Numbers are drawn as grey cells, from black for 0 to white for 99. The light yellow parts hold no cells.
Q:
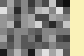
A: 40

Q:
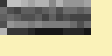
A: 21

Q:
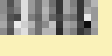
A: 54

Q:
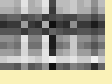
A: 73

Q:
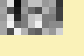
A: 59
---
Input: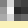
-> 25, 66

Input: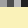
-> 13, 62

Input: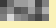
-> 50, 50

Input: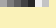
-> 76, 65

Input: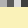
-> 24, 69

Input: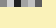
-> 36, 53

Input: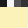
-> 20, 10
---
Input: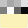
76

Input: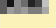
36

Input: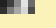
13

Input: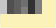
77

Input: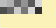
73

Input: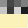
55

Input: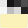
90
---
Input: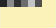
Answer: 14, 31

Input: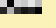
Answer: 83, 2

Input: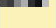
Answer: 29, 73

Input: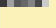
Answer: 22, 79

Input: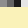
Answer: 55, 89

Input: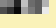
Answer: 52, 91

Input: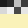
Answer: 11, 89

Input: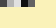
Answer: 27, 38

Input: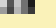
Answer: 82, 22

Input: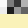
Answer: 97, 38
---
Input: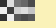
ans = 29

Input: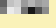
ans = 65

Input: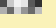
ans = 19

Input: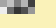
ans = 25

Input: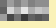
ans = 55

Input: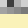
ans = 81

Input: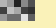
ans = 31
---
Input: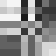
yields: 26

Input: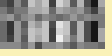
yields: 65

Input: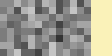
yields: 59

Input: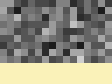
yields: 23

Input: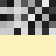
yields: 13

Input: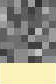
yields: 37

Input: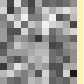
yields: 55
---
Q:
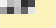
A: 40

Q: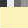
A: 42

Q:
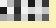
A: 77

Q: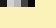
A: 26

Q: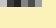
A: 30

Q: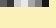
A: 48

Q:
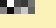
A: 78

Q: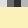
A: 19

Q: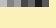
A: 11
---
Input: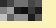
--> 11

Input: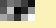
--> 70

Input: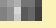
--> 40

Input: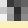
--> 22

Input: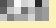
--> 55

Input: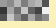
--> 43

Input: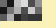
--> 20

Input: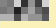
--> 57
